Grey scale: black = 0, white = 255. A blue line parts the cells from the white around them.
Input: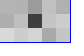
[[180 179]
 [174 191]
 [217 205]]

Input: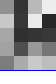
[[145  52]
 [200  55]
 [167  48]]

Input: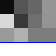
[[ 13  85]
 [217  56]
 [154 176]]

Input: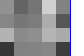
[[145 100]
 [134 119]
 [179 138]]

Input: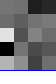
[[116 113]
 [109  94]
 [226  81]]

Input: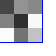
[[ 70 147]
 [130  47]
 [251 115]]

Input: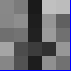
[[136 123]
 [135 142]
 [111 115]]

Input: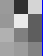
[[154  48]
 [151 234]
 [177 128]]
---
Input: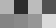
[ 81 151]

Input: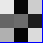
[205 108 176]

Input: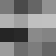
[146 192  41 157]

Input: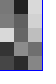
[217  96 217]

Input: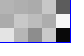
[ 92 173 141]

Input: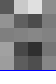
[141  76 130 161]

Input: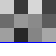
[ 66 138  39]

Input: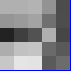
[ 76 112  82 193 199]
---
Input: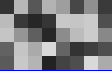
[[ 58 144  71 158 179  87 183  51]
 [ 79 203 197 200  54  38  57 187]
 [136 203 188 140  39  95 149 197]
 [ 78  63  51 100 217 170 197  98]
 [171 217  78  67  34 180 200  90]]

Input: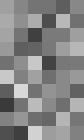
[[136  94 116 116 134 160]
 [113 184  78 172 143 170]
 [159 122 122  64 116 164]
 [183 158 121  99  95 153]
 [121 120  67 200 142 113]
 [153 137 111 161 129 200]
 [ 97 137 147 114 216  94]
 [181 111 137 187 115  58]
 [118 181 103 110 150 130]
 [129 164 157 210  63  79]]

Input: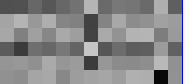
[[ 95 175 106 117 120 106 180 114 103  87 103  81  80]
 [156 161 145 140 168 132  66 129 133 174 152 180 164]
 [154 125 181 179 147 170  67 158 169 135 160 128 167]
 [ 97 155  95  93 108  86 198 100 120 103 111  59  91]
 [145 185 142 138 139 151  59 155 150 170 144 152 149]
 [146   8 174 176 157 166 162 157 136 168 165 141 145]]

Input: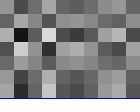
[[101 151 140 108  93 101 166 109  75 148]
 [142  98 107 136 149 143  83 135 166 100]
 [ 75 183 160  90  59  77 217  93  21 176]
 [161  74  92 148 174 160  47 147 205  80]
 [139 102 110 133 144 137  92 132 156 105]
 [ 96 157 144 104  86  99 175 107  68 152]
 [ 86 170 152  97  73  86 197 100  43 165]]

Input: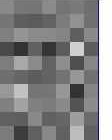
[[111 122 116 139 117 118 138]
 [112 146 124  98  91  95 117]
 [138  95 132 138 139 149 128]
 [ 92 207  91  53  97  51  73]
 [134  78 141  98 139 168 125]
 [113 151 115  99  93 102 111]
 [132  51 150 118 117 194 152]
 [140  84 138 124 128 162 128]
 [107 158 102  97 136  94  96]
 [ 97 188  97 136  96  60 123]]

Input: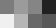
[[ 33 133 155 124]
 [ 88 104 182 240]]
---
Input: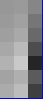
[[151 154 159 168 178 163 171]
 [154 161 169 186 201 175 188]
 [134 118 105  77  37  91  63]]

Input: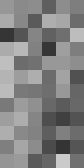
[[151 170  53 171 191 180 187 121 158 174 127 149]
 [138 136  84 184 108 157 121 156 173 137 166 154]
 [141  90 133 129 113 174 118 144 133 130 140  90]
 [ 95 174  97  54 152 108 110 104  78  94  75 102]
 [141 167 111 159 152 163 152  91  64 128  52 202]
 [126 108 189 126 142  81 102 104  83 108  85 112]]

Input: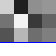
[[209 115  83]
 [ 31 243 183]
 [143  57 110]
 [150 100 127]]

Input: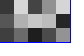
[[ 55  86  63]
 [214 176 107]
 [ 68 199  30]
 [145 188  75]
 [213  38 147]]

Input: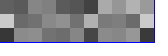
[[ 96 202  55]
 [ 90 106 139]
 [134 113 142]
 [128 137 114]
 [ 91 145 109]
 [ 85 113 134]
 [ 66 177  70]
 [170 122 139]
 [150 126 135]
 [178 107 151]
 [154 202  58]]

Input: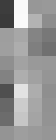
[[ 61  58 158 159 143 130  79 103 108 148]
 [249 250 167 173 162 174 226 204 198 158]
 [151 179 132 127 153 161 173 167 164 154]
 [153 141 120 112 152 149 143 146 147 150]]

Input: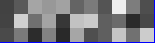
[[ 66  67  74]
 [ 89 208 122]
 [165 112  44]
 [152 164 130]
 [162  55  41]
 [100 194 166]
 [123 202  79]
 [ 84  95  95]
 [238 107 197]
 [125  42 113]
 [ 78  72 204]]

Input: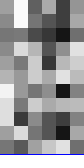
[[159 138 118 138 159 180 243 222 222 159 118]
 [250 250 121 218 121 153 153 121  57 218  89]
 [ 96 117  74 182 204 204 117 204 139 117 161]
 [170  84  55  84  55 170 142 170  84  84 199]
 [ 62  62  21 143 184 225  21 184  62  21 225]
 [149 168 111 225 206 187 130 187 130 168 111]]
